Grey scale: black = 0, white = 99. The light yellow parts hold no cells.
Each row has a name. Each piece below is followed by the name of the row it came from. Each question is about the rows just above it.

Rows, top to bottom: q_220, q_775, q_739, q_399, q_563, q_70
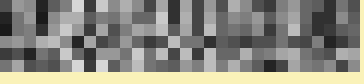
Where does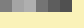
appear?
q_563
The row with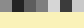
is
q_220

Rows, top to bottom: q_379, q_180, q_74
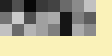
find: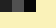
q_379
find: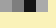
q_74

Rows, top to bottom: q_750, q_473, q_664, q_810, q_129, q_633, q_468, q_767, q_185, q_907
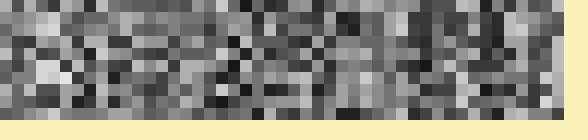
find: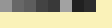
q_473
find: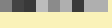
q_633
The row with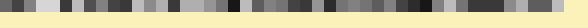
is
q_633
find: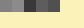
q_129

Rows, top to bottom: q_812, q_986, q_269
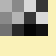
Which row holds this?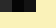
q_269
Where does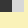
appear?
q_986
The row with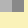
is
q_812

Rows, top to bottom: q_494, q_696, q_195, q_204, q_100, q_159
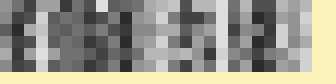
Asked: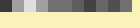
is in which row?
q_100
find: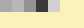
q_100

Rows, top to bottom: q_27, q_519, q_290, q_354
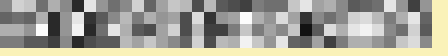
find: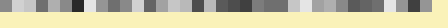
q_27
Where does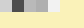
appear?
q_354
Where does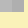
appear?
q_354
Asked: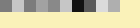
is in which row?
q_290

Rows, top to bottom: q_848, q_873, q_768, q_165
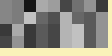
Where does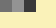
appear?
q_848
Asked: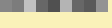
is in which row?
q_873
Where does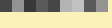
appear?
q_165
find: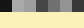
q_848

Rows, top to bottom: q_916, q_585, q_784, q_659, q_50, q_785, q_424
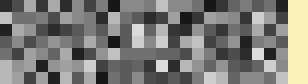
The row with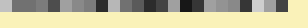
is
q_585
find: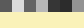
q_784
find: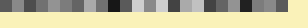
q_659
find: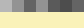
q_785
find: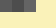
q_785
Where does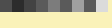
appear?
q_784
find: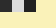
q_50

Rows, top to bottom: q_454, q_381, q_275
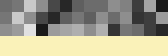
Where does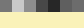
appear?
q_454
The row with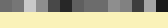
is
q_454
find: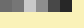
q_454

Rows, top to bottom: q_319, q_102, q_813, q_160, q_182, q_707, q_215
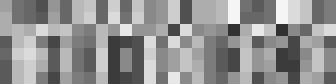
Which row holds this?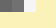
q_102
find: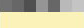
q_319
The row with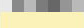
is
q_215
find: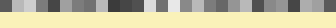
q_215
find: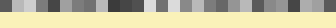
q_160
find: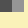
q_319

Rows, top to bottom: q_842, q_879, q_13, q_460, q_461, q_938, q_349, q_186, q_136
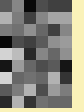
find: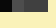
q_842
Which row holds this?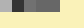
q_136
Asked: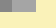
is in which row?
q_879
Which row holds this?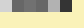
q_349

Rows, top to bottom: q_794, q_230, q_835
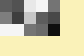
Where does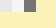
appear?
q_794
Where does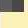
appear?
q_230

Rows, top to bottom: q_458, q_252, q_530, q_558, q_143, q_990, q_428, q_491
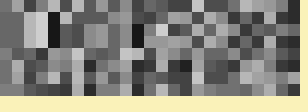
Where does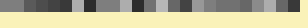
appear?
q_491
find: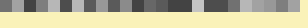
q_428

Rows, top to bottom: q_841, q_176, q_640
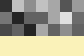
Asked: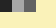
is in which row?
q_640
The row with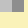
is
q_841
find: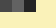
q_640
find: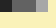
q_176

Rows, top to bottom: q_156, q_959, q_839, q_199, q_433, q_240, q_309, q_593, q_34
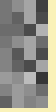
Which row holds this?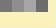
q_199
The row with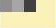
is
q_156
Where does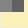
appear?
q_240
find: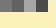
q_959
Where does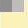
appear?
q_309

